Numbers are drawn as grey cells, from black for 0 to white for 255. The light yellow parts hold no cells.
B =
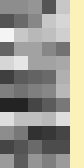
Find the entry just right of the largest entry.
199
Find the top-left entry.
141
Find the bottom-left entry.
155
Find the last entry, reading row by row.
155
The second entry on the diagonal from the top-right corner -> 199
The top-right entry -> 199
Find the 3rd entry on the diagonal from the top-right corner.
184
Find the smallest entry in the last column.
69
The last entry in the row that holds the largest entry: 207
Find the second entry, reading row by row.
141
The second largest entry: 229
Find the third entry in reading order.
149
